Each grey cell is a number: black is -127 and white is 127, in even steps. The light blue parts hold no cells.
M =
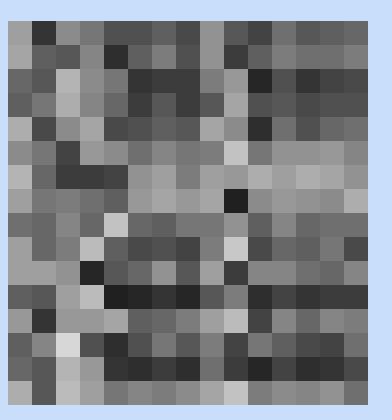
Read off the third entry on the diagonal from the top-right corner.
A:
-75
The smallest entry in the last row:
-40
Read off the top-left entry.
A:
31
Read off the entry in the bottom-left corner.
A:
45
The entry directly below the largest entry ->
52
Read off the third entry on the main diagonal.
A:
52
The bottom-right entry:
-16
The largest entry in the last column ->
45
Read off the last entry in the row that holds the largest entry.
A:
-16
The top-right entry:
-24
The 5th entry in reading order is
-47
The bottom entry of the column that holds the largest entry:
59
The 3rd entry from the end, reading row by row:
5
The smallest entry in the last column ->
-67
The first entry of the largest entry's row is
-32

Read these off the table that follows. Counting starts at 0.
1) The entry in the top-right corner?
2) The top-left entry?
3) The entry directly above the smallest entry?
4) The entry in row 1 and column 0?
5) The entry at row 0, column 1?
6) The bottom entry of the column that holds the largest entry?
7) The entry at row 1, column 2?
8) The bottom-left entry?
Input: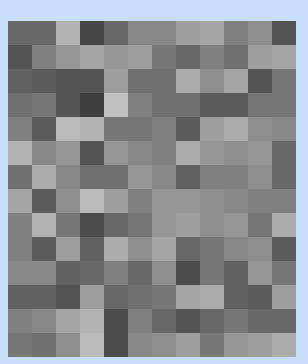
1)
-43
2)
-23
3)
-43
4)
-43
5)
-23
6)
-51
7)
22
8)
-8

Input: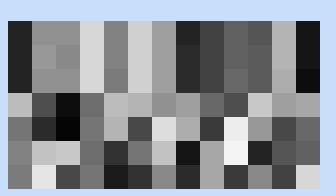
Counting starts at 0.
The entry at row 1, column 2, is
9
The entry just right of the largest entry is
-92
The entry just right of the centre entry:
31
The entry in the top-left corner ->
-92
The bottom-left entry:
-4
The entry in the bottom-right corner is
87
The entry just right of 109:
24
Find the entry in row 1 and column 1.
24
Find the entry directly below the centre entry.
93
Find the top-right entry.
-106
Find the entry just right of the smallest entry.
-10
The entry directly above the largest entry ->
109
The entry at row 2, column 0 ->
-92
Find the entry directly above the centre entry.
31
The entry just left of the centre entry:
52
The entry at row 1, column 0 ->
-92
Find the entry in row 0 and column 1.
17
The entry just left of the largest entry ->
39
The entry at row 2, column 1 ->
17
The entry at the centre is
17
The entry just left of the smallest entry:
-84
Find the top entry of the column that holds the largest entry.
-30
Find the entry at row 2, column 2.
17
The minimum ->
-122
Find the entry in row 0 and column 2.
17
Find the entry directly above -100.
-77

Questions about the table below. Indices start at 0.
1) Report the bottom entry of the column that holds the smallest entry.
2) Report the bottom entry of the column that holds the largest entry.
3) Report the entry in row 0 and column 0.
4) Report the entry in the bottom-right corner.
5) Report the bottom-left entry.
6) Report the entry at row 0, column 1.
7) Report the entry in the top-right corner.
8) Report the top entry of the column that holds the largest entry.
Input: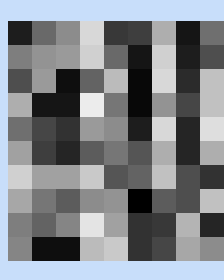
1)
-77
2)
59
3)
-98
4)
12
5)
5
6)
-22
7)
-16
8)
88

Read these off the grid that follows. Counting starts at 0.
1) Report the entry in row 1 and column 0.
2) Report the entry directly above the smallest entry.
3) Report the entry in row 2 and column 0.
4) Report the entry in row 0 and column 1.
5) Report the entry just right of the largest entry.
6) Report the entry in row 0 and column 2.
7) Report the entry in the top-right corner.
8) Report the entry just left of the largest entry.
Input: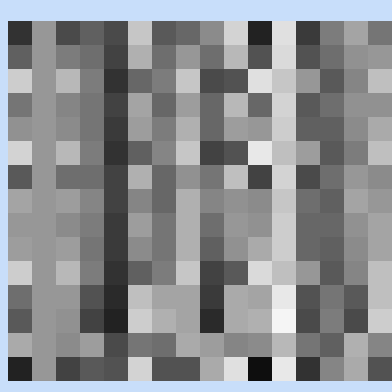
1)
-31
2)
11
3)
77
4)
23
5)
-53
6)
-53
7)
-10
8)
48

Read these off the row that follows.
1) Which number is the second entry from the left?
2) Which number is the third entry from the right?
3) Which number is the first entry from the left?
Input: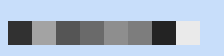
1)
35
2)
-2
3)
-78

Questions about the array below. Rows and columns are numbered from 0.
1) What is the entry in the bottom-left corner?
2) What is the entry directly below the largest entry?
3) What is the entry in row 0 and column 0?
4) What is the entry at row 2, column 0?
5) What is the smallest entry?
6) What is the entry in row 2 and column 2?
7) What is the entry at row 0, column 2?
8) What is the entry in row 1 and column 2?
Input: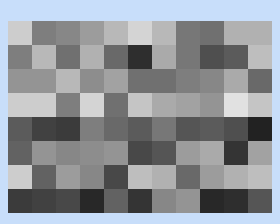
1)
-68
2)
-48
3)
77
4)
20
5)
-93
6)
56
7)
7
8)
-15

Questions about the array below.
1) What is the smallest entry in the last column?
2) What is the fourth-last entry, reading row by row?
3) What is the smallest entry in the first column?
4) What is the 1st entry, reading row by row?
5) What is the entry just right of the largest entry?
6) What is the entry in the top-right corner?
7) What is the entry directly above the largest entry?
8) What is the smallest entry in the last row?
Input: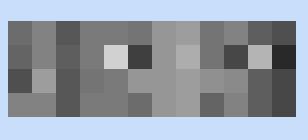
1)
-86
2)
-27
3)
-48
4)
-19
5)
-64
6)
-48
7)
-5
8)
-56

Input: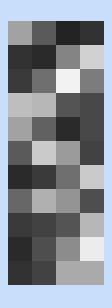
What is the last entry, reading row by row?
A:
42
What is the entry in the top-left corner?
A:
34
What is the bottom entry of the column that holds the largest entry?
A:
42
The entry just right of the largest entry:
-3
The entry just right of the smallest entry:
-77
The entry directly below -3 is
-55
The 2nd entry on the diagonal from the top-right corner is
4
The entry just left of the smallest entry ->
-37
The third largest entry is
81
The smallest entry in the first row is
-92
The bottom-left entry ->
-77
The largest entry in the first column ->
62

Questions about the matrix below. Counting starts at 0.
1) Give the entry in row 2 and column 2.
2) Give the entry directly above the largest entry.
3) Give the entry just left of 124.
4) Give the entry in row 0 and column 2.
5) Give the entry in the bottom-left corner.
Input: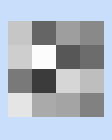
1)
86
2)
-26
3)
78
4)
30
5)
101

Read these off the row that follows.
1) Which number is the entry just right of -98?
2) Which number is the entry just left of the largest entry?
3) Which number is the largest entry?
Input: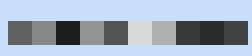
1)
20
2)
-43
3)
89
